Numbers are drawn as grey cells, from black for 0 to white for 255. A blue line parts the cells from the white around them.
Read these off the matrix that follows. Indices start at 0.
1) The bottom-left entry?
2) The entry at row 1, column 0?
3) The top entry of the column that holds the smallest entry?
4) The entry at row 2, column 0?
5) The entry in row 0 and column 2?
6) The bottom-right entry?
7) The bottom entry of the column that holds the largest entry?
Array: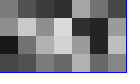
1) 71
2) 143
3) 124
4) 24
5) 59
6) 134
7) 105

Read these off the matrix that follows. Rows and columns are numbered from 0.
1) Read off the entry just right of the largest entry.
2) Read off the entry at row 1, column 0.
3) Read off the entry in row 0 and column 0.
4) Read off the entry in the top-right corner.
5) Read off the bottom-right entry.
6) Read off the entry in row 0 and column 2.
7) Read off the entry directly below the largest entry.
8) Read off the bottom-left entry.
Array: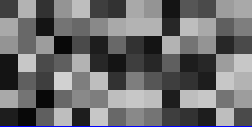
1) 126
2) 169
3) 62
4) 169
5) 74
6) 50
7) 104
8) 29

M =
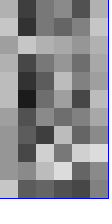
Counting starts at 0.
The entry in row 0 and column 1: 62
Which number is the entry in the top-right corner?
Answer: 177
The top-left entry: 177
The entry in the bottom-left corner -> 198
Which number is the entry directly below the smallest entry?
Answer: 81
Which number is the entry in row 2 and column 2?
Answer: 177
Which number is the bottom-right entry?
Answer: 129
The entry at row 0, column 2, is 120
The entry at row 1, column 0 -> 198
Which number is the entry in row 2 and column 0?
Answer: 159

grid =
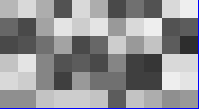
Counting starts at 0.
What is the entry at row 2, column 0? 73
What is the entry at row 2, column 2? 112
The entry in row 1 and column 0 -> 103
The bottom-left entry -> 143
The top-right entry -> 238
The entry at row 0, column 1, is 217
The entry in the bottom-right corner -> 153
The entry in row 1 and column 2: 163
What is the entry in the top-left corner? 183
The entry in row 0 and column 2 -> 173
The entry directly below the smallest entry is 217
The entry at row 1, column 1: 73
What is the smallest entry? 45

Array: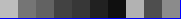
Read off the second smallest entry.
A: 33
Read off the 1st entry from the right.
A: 139
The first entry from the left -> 189
